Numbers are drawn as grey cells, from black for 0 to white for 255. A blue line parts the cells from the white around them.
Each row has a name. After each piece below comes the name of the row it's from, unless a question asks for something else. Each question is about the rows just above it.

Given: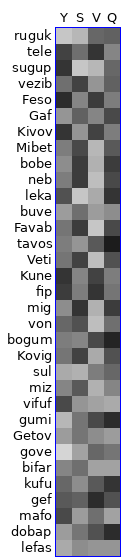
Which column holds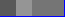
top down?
S
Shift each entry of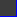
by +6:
[66]
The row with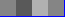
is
miz

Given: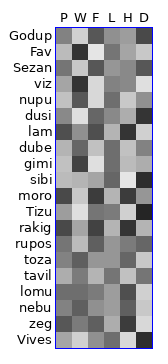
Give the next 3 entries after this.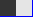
[117 165 200]
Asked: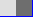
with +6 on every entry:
[229 116]

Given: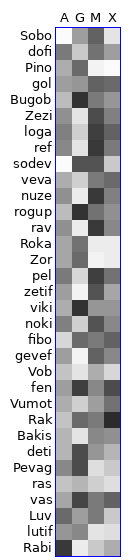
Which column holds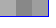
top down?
M
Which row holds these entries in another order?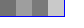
dofi
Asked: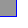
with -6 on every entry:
[144]

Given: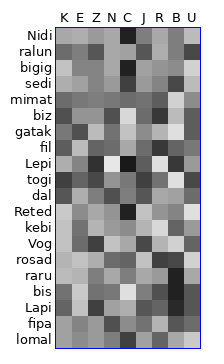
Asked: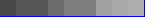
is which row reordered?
ralun
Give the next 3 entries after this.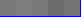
[ 93 209 140]
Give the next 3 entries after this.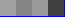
[154 132  72]
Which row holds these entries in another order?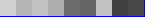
rosad
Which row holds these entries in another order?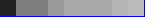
raru

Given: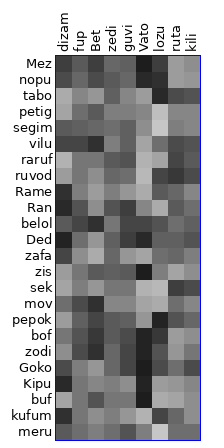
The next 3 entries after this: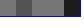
[171 164 142]
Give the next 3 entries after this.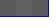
[ 29 126 164]
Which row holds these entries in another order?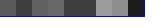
Mez
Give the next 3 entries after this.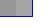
[110 103 126]
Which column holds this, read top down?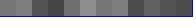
fup

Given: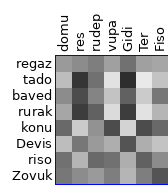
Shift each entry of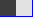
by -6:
[ 55 220]
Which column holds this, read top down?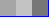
Fiso
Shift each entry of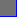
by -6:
[107]
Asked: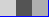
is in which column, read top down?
Gidi

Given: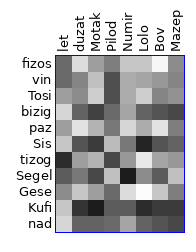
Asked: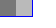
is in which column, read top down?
Pilod
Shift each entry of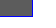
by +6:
[98 98]
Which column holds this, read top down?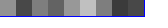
Mazep
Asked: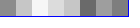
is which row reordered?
fizos
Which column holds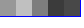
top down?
Mazep

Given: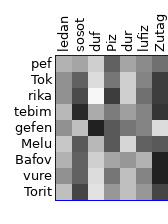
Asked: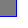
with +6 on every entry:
[130]
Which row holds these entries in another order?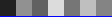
vure
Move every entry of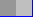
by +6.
[157 197]
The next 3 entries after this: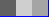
[151 178  33]

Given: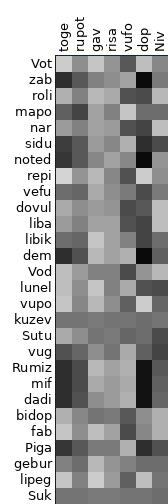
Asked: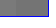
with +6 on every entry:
[128 122 122]
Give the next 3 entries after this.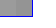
[ 75  88 190]
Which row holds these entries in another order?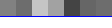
libik
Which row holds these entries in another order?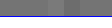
kuzev
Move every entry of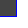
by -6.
[62]
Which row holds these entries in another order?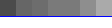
vefu
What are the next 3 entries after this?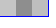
[162  75 135]

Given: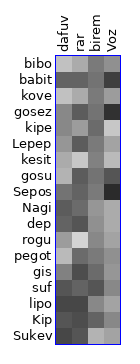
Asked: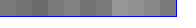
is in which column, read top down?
birem
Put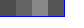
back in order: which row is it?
Kip

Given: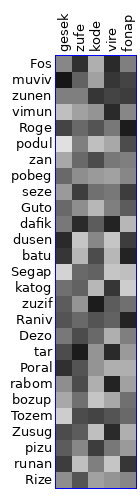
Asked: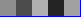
rabom
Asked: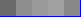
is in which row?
pobeg
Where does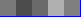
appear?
Dezo
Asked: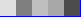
podul
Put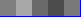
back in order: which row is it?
zan

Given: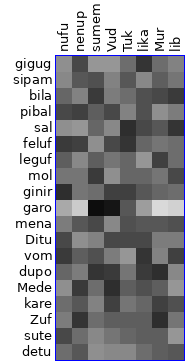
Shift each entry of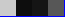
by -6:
[197   7  15  81]
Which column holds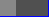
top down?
lika
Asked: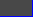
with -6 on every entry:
[66 66]
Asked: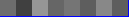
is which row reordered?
leguf
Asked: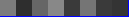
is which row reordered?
dupo
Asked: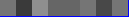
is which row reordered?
mol
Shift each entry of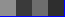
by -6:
[137  52 103  40]

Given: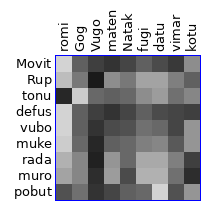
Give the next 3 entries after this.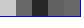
[127 134  89]
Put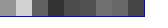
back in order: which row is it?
vubo
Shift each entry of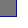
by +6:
[126]
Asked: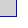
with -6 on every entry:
[205]

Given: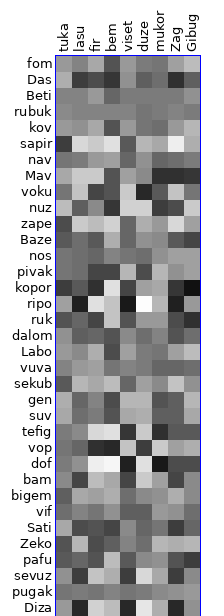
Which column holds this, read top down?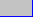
bem
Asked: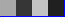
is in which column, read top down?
viset
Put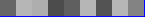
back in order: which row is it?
gen
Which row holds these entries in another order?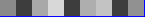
sevuz

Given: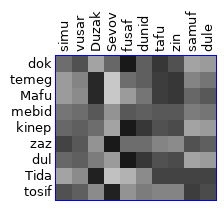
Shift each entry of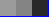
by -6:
[149 126  34]
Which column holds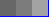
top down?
samuf
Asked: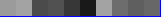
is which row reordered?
kinep
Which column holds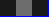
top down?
fusaf
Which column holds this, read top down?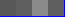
vusar

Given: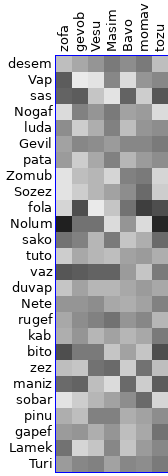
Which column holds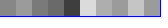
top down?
momav
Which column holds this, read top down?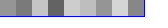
gevob

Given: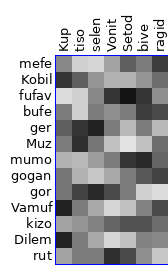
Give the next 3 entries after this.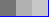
[169 124  87]
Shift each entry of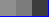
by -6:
[137 118  54]
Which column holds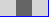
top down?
Vonit
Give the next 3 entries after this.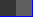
[149 177 177]

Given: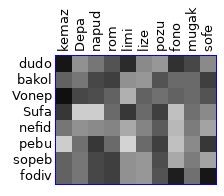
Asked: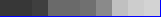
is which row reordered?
pebu
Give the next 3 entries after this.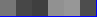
[169 124 163]

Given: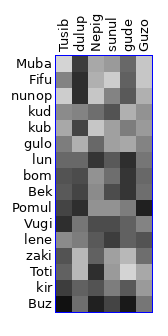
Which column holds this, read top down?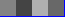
dulup
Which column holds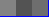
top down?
Guzo
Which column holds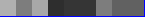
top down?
gude
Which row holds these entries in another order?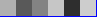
nunop
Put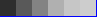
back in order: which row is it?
nunop
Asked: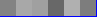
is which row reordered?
gulo
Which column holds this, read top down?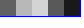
gude

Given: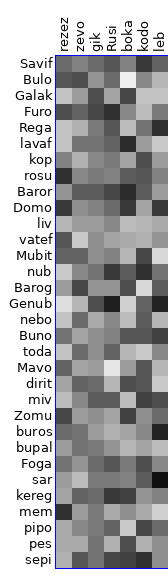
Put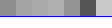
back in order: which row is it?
vatef
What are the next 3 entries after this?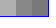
[164  77 156]
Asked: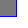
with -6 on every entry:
[115]
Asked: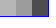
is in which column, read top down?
boka

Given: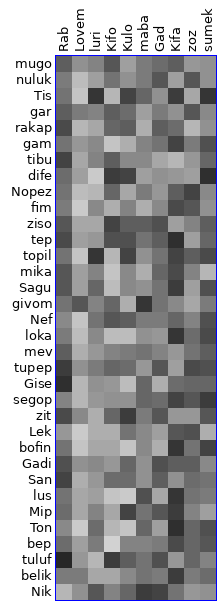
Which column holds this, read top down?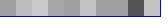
Lovem
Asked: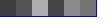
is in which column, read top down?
sumek
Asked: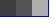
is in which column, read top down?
sumek
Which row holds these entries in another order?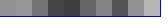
Nik
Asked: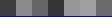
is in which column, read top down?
Kifa
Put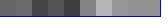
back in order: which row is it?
segop
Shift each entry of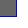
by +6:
[108]

